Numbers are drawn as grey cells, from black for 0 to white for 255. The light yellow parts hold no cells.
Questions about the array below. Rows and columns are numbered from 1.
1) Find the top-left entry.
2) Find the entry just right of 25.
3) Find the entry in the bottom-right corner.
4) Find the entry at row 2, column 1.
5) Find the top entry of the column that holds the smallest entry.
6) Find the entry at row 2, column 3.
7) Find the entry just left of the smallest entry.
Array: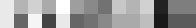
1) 233
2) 91
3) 91
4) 233
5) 34
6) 245
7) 190

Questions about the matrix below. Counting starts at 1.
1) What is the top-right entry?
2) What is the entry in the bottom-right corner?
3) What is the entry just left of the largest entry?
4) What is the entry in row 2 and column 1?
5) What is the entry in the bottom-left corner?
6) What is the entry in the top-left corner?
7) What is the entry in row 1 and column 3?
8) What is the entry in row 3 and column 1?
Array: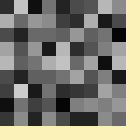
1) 139
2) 105
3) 63
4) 174
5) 54
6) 45
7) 15
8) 75

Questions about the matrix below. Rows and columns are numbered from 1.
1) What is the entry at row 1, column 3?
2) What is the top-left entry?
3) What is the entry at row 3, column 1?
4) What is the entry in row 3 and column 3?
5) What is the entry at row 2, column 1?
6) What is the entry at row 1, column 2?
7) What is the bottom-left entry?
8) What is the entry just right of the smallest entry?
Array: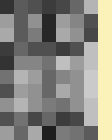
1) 80
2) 51
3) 169
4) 123
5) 157
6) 91
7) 157
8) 123

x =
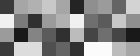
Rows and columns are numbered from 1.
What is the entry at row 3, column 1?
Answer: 155
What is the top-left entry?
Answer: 58
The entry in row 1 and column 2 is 166
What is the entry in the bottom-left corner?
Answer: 58
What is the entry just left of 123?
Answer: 241
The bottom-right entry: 166
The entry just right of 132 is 91

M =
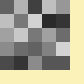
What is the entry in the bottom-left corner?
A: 74
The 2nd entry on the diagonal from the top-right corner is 42
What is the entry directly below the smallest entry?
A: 161
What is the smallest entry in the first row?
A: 64
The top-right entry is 151
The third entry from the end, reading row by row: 139
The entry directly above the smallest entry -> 191

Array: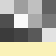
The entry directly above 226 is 119
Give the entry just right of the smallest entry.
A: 68
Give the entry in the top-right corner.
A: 98
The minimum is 59

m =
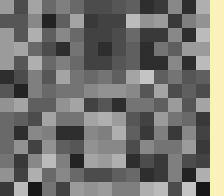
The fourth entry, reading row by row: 105
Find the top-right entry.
175
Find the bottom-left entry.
57
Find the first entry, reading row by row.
155
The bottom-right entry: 24
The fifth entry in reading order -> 127
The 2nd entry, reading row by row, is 76
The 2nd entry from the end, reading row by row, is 196
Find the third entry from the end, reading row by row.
76
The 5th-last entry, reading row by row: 175

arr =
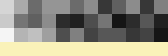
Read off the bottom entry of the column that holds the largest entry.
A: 245
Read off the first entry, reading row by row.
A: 213
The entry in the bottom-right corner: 21
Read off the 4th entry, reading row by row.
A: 149
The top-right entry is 128
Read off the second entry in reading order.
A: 170
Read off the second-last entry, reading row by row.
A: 67
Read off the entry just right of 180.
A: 192
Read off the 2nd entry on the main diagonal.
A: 117
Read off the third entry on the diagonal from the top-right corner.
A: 55
